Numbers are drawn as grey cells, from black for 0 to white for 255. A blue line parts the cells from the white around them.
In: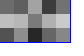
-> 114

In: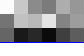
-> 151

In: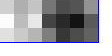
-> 147

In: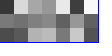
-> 248

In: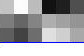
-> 79

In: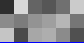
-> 203

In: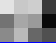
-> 58

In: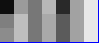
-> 231

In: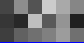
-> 134

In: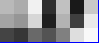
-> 200
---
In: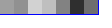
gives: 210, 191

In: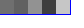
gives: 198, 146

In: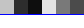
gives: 228, 196

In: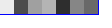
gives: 236, 180

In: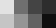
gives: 226, 197

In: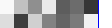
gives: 249, 241

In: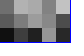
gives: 194, 178

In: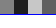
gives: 199, 130

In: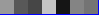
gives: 197, 153

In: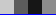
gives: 202, 140
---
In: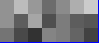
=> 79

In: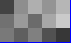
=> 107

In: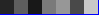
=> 122

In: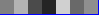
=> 36

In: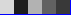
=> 178

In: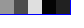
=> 223

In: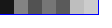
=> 118

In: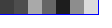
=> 101

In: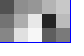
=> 232
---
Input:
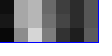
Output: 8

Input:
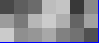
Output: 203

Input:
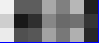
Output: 235

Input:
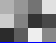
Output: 43

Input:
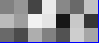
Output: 105

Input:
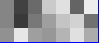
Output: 145

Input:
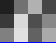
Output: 128
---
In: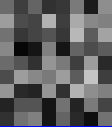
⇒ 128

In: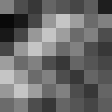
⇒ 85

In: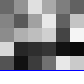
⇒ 245

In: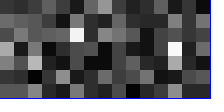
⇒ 18

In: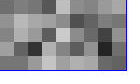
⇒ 146

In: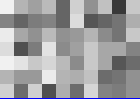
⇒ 108

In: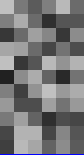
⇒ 70
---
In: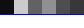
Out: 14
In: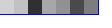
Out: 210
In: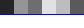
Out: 37
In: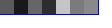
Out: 90
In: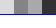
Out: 219
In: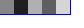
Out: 134
